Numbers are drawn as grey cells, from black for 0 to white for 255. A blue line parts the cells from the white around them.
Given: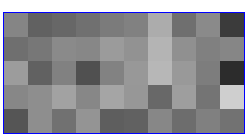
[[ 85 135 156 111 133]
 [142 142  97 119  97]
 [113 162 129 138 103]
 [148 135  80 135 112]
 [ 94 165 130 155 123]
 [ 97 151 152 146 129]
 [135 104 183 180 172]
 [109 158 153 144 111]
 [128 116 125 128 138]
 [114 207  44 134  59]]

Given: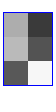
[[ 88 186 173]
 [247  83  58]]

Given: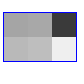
[[185 165]
 [190 168]
 [239  58]]

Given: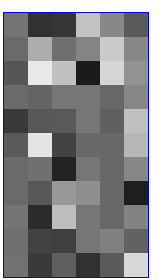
[[113 111 116 106 106  91  57 106  86 106 116]
 [ 58  66  43  88 112 228  88 100 233 173  49]
 [ 95  63 189 152  35  67  89 118 193 111  54]
 [ 49 118 118 142 118 105 118 118  27 132 194]
 [ 90 128 104 104 104 104  96 104 213 202 136]
 [216  98 131  30 135 182 191 135 146 135  90]]

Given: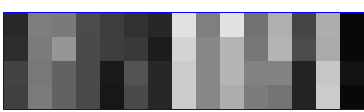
[[ 64  67  45  40]
 [123 120 123 126]
 [ 98  98 150 122]
 [ 74  74  74  75]
 [ 23  26  62  61]
 [ 74  83  57  49]
 [ 39  39  28  39]
 [204 204 211 225]
 [135 135 135 127]
 [173 181 181 226]
 [124 130 119 113]
 [116 131 180 175]
 [ 35  35  75  69]
 [203 198 170 173]
 [  8  18   8   8]]

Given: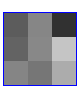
[[133  99  92]
 [118 136 134]
 [172 197  49]]

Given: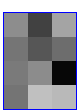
[[116 122 117 141]
 [192 140  86  65]
 [185   7 109 164]]
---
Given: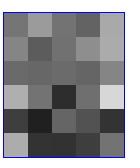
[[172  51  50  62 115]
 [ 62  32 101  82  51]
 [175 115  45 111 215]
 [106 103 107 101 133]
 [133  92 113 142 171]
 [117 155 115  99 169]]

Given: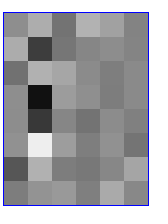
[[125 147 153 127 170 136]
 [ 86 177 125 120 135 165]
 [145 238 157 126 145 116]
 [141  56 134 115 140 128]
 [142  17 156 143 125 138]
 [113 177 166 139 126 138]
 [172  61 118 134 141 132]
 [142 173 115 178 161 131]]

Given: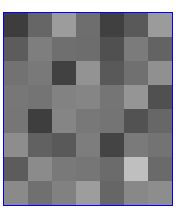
[[138 112 129 157 102 136 141]
 [ 92 139 121 118 107 191 106]
 [141  97  89 125  68 122 115]
 [118  62 133 120 116  82 103]
 [119 116 130 133 117 149  80]
 [114 121  65 147  89 112 144]
 [ 92 126 111 109  80 123  99]
 [ 61 102 156 110  64  89 155]]

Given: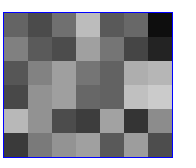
[[ 58 122 147 160  89 157  77]
 [184 146  76  61 162  52 140]
 [ 72 146 159 103  98 192 203]
 [ 86 130 159 117  98 174 182]
 [128  90  76 160 117  69  35]
 [100  75 112 188  89 104  14]]

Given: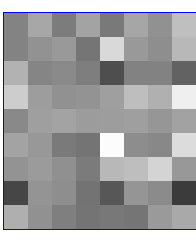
[[175 145 127 116 120 117 154 169]
 [ 70 148 142 115  87 149 139  59]
 [147 155 144 123 184 190 212 152]
 [163 152 122 116 252 141 136 220]
 [137 159 163 156 157 159 150 162]
 [205 157 145 147 159 190 176 239]
 [178 133 138 126  78 130 130  98]
 [131 146 153 117 217 153 142 184]
 [131 167 124 163 121 166 145 191]]

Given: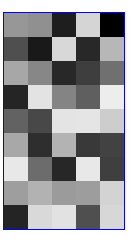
[[ 36 217 226  79 215]
 [158 178 155 157 211]
 [232 108  39 232  63]
 [168  46 179  57  66]
 [ 98  72 228 229 205]
 [ 37 227 132  95 237]
 [167 135  40  62 112]
 [ 79  25 216  40 183]
 [151 144  30 213   0]]

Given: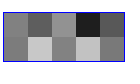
[[124 200 130 194 121]
 [129  94 146  30  88]]
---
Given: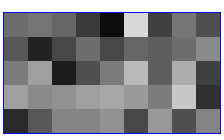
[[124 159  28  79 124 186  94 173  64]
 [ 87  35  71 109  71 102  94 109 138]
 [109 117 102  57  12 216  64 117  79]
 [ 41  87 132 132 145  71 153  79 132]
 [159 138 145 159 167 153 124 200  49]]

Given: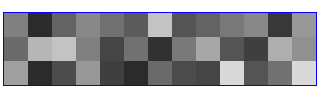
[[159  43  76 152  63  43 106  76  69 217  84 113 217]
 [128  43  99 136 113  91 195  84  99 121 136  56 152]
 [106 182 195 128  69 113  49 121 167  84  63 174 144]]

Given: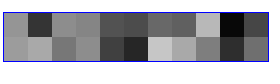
[[156 169 119 141  64  38 198 169 126  46 111]
 [149  52 141 133  82  76 104  96 184   8  70]]

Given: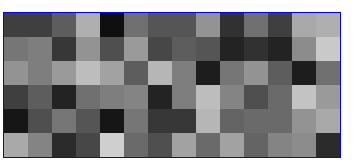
[[ 63  93  35 112 126 132  35 126 189 132  79 106 195 154]
 [169 132  43  71 207 106  79 162 106 162 100 132 140  43]
 [118 126  55 147  79 154  71  93  85  35  49  35 140 201]
 [ 63  63  93 175  15 112  85  85 147  49 112  63 169 175]
 [ 22  79 118  85  22 118  55  55 182 100 106 106 147 169]
 [147 126 154 189 162  93 182 126  29 118 147  93  29 112]]

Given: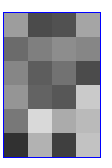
[[ 49 178  63 194]
 [157  75  81 165]
 [149  99  87 202]
 [134  93 114  75]
 [107 127 141 134]
 [120 217 171 186]]

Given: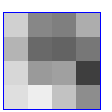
[[180 105  99 119]
 [208 135 127 173]
 [215 154 160  62]
 [223 238 194 141]]

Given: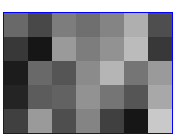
[[ 64 154  78 132  64  22 201]
 [ 28 105  85 139 181 117 154]
 [ 36  92  98 146 117  85 168]
 [105  72 125 111 132 175  78]
 [ 56  22 154 125 146 187  56]]

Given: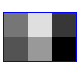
[[ 83 153   0]
 [118 223  55]]
